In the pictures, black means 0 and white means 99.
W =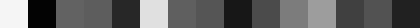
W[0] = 95
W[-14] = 1
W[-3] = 25
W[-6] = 29
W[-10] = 87

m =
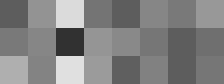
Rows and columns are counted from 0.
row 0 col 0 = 36
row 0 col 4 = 36
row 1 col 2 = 19
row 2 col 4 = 37
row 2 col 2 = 87
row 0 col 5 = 52
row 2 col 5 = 50

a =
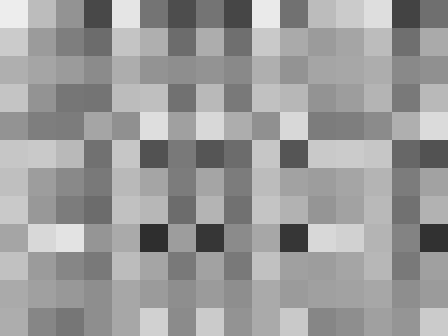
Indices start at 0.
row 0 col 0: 92
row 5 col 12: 79
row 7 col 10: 69
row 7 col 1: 59
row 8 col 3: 58
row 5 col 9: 77
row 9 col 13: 71
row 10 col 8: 55
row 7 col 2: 48
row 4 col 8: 67
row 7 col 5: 71
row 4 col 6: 62
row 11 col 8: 57
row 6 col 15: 63
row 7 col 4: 75
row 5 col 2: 72
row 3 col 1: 57
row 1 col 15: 66
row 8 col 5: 18
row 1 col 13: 73
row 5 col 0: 77
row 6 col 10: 63
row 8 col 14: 51
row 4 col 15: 85
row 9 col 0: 75
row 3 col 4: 73
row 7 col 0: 78
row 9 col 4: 73
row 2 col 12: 65
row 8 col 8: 54
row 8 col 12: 81
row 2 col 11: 64
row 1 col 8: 43
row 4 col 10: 84
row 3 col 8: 47
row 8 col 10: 21

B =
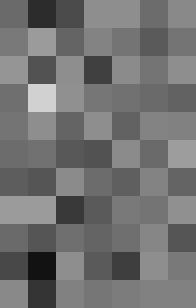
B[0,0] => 41
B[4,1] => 55
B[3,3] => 46
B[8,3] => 39
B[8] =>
[41, 33, 43, 39, 43, 52, 33]
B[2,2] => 55
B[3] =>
[43, 81, 56, 46, 44, 41, 38]
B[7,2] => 22
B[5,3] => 32
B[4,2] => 39
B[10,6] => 50
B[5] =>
[42, 44, 34, 32, 54, 41, 61]
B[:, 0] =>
[41, 47, 58, 43, 45, 42, 36, 60, 41, 28, 53]
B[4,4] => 38
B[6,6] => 39
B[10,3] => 46
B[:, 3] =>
[55, 51, 25, 46, 55, 32, 42, 35, 39, 35, 46]
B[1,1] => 60
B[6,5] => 51
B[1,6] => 45
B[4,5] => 51

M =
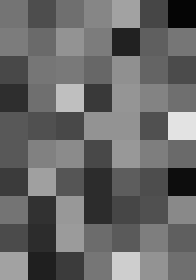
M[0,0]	45
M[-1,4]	80
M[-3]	[45, 19, 59, 17, 27, 31, 53]
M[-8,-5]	47
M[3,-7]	18
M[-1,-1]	43
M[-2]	[29, 17, 60, 42, 35, 49, 37]
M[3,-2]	51
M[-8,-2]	39
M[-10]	[45, 30, 43, 52, 63, 27, 2]
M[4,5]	31
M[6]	[23, 62, 33, 17, 36, 30, 5]
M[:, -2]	[27, 37, 39, 51, 31, 49, 30, 31, 49, 57]
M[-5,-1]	41
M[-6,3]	57
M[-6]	[34, 31, 28, 57, 57, 31, 88]
